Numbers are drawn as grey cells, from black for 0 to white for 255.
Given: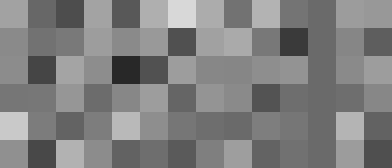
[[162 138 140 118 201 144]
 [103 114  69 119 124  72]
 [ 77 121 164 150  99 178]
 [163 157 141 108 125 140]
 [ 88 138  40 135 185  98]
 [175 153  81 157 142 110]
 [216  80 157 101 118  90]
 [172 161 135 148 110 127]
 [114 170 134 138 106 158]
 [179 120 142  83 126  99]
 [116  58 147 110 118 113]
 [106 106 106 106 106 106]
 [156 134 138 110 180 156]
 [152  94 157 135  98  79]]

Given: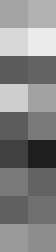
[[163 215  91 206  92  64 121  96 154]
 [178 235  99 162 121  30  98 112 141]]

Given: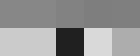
[[135 203]
 [135 203]
 [130  32]
 [126 217]
 [127 173]]

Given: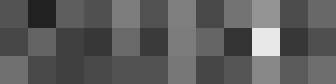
[[ 83  71 111]
 [ 33  99  72]
 [ 94  64  64]
 [ 80  55  72]
 [125 105  81]
 [ 81  58  82]
 [126 124 119]
 [ 72 101  70]
 [115  51  85]
 [147 232 136]
 [ 76  55  90]
 [104  79 110]]

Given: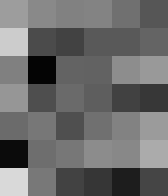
[[157 204 128 150 107  11 217]
 [137  75   4  78 119 110 120]
 [129  66  99 106  79 119  66]
 [131  89  98  94 112 140  54]
 [112  89 141  65 130 136  29]
 [ 86 100 153  55 155 171  69]]

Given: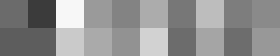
[[107  93]
 [ 59  93]
 [247 202]
 [154 170]
 [131 146]
 [172 210]
 [119 108]
 [189 165]
 [125 109]
 [138 152]]

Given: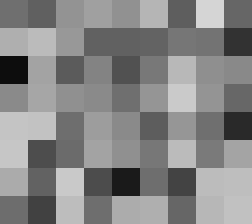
[[111 175  13 138 196 198 171 109]
 [ 96 187 163 166 194  77  98  65]
 [147 152  91 144 110 107 201 189]
 [160  97 131 138 157 163  76 110]
 [145  97  81 111 138 144  26 172]
 [181  99 120 149  93 119 110 175]
 [ 94 118 184 202 150 187  67 102]
 [213 115 143 148 111 122 188 183]
 [102  50 137 103  41 164 190 193]]

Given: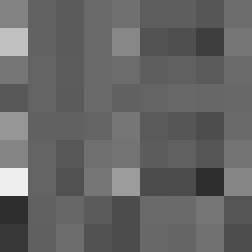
[[130 193 118  88 150 132 238  46  55]
 [ 98  98  99  99  97 100  99  97  95]
 [ 91  91  92  91  97  87  81 103 109]
 [105 105 105 106 100 111 118  91  82]
 [112 135 108  97 118 115 156  76  76]
 [ 93  83  94  99  90  92  76 105 104]
 [ 94  79  96 104  86  96  75 106 101]
 [ 86  62  90 102  77  85  45 117 113]
 [108 117 107 104 106 115 134  84  77]]

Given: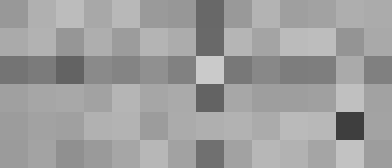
[[152 170 116 160 156 155]
 [176 178 123 166 162 163]
 [188 150  99 168 160 144]
 [168 174 138 162 177 154]
 [184 156 132 181 179 166]
 [154 180 144 166 156 183]
 [151 172 129 170 171 162]
 [104 105 202  99 175 112]
 [153 181 120 167 178 162]
 [179 164 136 158 171 183]
 [159 187 125 158 186 178]
 [162 189 126 160 184 165]
 [174 148 170 192  62 194]
 [171 169 128 162 163 157]]
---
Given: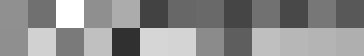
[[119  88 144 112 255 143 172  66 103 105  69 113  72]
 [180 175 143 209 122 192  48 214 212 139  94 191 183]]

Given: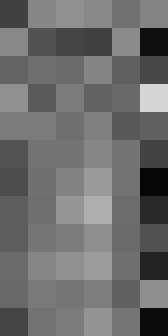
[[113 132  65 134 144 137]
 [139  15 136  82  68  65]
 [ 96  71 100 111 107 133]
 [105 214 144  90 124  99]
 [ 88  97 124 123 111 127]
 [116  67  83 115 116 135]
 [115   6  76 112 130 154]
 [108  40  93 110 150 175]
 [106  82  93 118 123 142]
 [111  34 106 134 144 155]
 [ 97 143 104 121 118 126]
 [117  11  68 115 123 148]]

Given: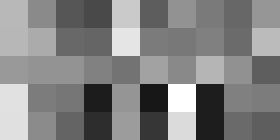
[[103 150 184 138  86  73 202  93 146 122]
 [107 187 183 171 104 101 229 123 120 128]
 [145  94 153 147 147 129 115 162 137 181]
 [128 124 225 124 118  28 149  23 255  29]
 [106  94 224 139 100  45 156  54 219  29]]

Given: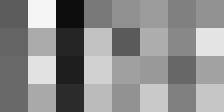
[[128 146  92 245  13 121 144 155]
 [136 229 100 171  37 194  90 174]
 [103 163 105 226  30 209 160 153]
 [128 198 105 169  43 187 146 201]]

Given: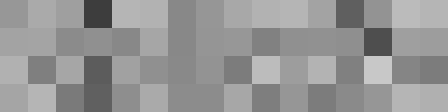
[[187 181 151 170 159  61 181 178 136 150 168 178 181 163  95 147]
 [159 157 163 164 139 144 136 166 136 149 151 129 144 145 143  78]
 [133 124 177 127 166  92 161 144 137 147 124 188 157 179 128 200]
 [181 176 165 181 122  96 142 170 140 140 167 126 150 124 138 150]]

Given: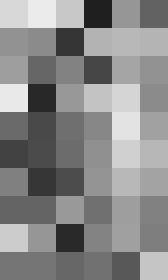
[[150  98 216 235 200  31]
 [184 180 146 139  53 179]
 [165 146 158 102 130  70]
 [213 139 233  40 152 195]
 [227 161 106  73 111 135]
 [208 183  66  75 108 144]
 [184 163 128  54  76 148]
 [158 129 100 100 153 112]
 [160 126 204 150  41 131]
 [ 88 197 117 117 103 113]]

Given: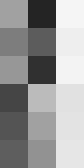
[[ 36 245 161]
 [ 92 238 125]
 [ 48 243 151]
 [187 225  69]
 [161 227  84]
 [146 230  94]]

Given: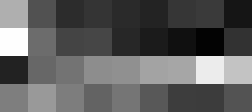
[[ 58  21 175  81  44  52  42  35  54]
 [  3  50 254 108  68  70  39  27  16]
 [236 195  34 103 115 141 144 163 166]
 [ 60  83 126 153 125  99 117  88  61]]
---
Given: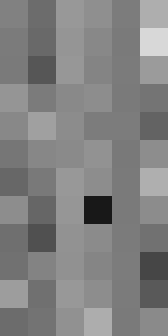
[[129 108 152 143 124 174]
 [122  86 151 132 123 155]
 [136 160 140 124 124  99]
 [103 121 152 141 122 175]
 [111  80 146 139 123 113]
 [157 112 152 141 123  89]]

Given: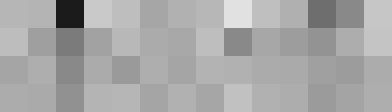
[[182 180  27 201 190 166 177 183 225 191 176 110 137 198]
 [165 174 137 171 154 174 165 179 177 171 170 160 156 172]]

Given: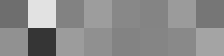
[[110 226 130 157 136 132 155 118]]

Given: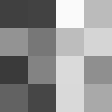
[[ 64  66 250 187]
 [ 58 131 218 143]]

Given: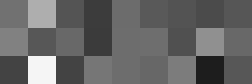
[[113 174  84  60 108  89  83  75  86]
 [ 67 245  67 118 109 103 124  29  87]]

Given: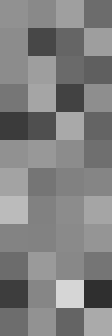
[[145 137 159 108]
 [140 158 106  95]
 [ 59  79 169 100]
 [163 117 129 133]
 [131 130 138 149]
 [ 61 134 214  47]]

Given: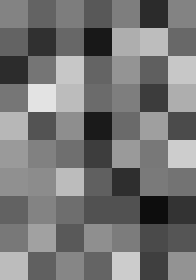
[[131  99 125  88 126  43 131]
 [ 44 117 199 100 148  95 199]
 [183  83 142  26 106 159  75]
 [144 140 188  96  46 122 115]
 [120 161  89 143 124  74  85]]
